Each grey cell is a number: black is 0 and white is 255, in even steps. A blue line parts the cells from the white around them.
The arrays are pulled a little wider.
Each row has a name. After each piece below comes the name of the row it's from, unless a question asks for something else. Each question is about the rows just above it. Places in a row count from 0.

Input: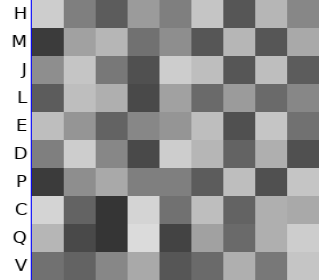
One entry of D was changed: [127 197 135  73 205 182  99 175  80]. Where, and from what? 1, [205]
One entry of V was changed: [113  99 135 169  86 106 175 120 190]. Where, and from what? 8, [197]
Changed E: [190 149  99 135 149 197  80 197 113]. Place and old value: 5, [190]
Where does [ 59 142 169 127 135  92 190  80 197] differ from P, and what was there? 4, [127]

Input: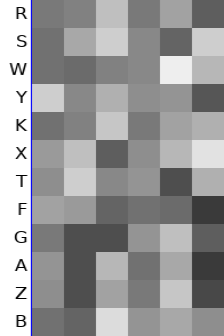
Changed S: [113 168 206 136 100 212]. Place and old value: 5, [206]
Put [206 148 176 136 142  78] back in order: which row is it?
T
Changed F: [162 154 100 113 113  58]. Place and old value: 4, [107]
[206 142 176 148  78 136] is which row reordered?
T
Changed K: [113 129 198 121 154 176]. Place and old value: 4, [162]

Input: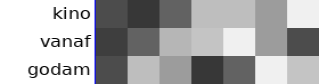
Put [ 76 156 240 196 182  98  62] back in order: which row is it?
vanaf
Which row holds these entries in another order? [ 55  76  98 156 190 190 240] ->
kino
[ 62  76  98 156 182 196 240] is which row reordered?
vanaf
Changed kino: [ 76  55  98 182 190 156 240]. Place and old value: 3, [190]
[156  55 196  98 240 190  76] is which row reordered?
godam
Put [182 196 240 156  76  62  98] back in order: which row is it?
vanaf
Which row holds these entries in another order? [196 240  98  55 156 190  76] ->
godam

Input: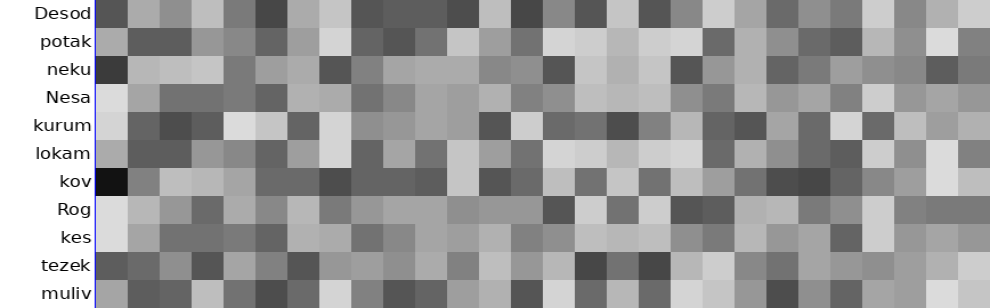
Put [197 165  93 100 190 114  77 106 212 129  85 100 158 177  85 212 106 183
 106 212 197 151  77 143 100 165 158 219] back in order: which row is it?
muliv
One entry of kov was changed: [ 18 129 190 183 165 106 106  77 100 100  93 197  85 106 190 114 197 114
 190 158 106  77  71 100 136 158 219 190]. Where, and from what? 20, [114]
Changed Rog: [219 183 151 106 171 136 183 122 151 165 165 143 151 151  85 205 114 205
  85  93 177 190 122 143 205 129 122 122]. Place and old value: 21, [183]
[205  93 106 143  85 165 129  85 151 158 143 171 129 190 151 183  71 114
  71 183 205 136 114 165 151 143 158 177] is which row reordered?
tezek
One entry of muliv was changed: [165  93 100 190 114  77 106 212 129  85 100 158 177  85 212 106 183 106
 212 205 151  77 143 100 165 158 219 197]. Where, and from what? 19, [197]
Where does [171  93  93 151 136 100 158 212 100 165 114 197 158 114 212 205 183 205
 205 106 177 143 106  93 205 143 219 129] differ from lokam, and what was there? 18, [212]
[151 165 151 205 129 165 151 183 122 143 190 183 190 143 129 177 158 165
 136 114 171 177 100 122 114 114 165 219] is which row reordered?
Nesa

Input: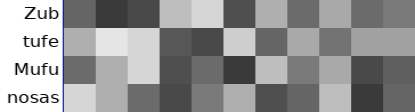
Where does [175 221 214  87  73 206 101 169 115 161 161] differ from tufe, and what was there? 1, [229]
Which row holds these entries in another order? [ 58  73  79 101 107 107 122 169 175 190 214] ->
Zub
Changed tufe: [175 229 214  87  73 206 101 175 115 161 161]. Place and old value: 7, [169]
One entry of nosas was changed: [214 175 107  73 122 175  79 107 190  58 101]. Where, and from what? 7, [101]
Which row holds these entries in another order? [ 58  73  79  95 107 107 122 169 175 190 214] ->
Mufu
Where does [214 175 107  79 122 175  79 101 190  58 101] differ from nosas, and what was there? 3, [73]
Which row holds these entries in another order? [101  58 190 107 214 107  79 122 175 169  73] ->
Zub

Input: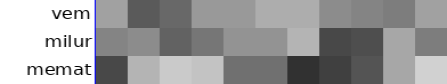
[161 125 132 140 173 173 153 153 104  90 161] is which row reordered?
vem
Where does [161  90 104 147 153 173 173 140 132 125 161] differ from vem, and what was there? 3, [153]

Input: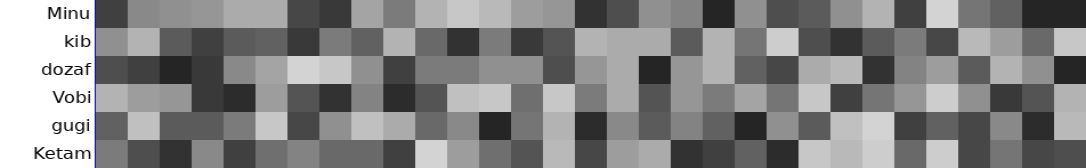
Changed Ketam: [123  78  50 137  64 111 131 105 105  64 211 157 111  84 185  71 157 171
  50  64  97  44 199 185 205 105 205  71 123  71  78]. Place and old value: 28, [117]
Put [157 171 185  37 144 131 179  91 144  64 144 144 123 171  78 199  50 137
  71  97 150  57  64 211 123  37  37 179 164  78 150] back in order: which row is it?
dozaf
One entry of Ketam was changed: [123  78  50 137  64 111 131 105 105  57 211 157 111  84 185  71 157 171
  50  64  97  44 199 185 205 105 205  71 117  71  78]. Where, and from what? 9, [64]

